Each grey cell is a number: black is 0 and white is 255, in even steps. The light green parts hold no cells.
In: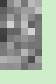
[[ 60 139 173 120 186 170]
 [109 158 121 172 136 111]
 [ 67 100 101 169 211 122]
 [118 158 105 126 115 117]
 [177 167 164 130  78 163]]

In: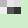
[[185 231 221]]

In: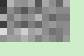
[[ 50 181 148 144 166  86 167 142 103 173]
 [175 123 157 137 145 180 132 102 124 123]
 [220 144 174 207 161 172 141 115 125 141]]

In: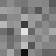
[[122 141 122 119 136 137 133  91]
 [114 138 138 173 151 156 113 136]
 [111  86 140 227 102 152 138 168]
 [144 111 138 190  85 147 132 133]]

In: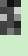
[[ 99  17  44]
 [185  67 139]
 [ 63 120  76]]

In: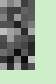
[[170 131 157  62  87]
 [129  65 153  87  94]
 [191 162 145  41 169]
 [ 69  95  82  69  38]
 [ 53  22 119  11 190]]

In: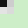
[[ 19 205]]
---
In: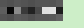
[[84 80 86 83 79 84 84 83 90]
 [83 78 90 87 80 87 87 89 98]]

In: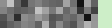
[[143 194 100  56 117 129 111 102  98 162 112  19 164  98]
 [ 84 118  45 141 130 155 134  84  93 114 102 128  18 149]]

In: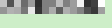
[[195  82 194 108 156  47 127 128 190 128 157 243  50  64 254]]

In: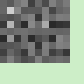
[[101  90 117 131  64 106  75 128 105 122]
 [ 88  82  92 118 130  55 128 106 125 122]
 [110 102 111 113 106 102 105 104 100 102]
 [ 82  85  91 108 127  52 127 104 129 124]
 [ 92 125  97  77  87 125  93 102 110 104]]

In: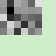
[[155  56 170 153 101 226]
 [216  45  79 122 105  96]
 [128 189  58 206 121 151]]

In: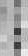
[[171 183 114 180]
 [163 179 132 191]
 [184 188  60 184]
 [175 188  64 199]]
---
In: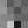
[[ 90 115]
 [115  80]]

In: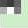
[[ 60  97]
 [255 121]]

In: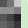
[[117 198]
 [144 125]]

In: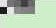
[[117 103]
 [229 137]]

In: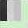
[[207 192]
 [207 194]]

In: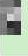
[[121  78]
 [152 188]]
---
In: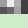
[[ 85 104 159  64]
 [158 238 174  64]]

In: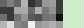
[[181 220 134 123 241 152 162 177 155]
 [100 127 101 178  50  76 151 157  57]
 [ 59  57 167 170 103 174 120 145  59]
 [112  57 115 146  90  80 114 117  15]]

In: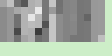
[[139 150 113 163 175 109 119 197 140 131 118 118 120 152 190]
 [165 192 113  87 175 183 119 197 113 131 134 118 120 152 154]
 [139 150 168 179 175 232 119 154 115 131 134 118 120 152 154]
 [139 150 113 179 229 183 119 197 140 131 137 118 101 152 154]
 [139 150 113 179 188 183  83 197 140 131 134 118 120 152 154]
 [139 150  73 179 175  60 119 197 140 131 134 118 120 152 154]]

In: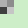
[[ 63 197]
 [175 140]]

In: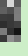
[[ 56 142 116]
 [ 89 215  93]
 [ 96  80 123]
 [ 60  58 125]
 [ 46  56  64]
 [124  48  21]]

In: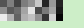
[[235 178  98 176 193 146  53 209   6]
 [ 84 127  68 125 146 200  37 151  35]
 [143  90 108 164 228  74 122 164  25]]

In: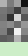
[[ 92 100 180  99]
 [177 123 159  18]
 [118 105  62 125]
 [112  50 214  86]
 [130 140 108 150]
 [126  73 241 133]]

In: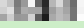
[[164 205 151 154 209  92  27 169 187 176 116 252]
 [216 194 123 153 245 101  41 182 216 156 109 245]
 [207 223 133 172 166 164  54 159 185 165 116 242]]

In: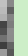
[[155  87]
 [193 136]
 [186  97]
 [176 132]
 [ 69 125]
 [ 81 140]
 [113 139]
 [ 62 100]]
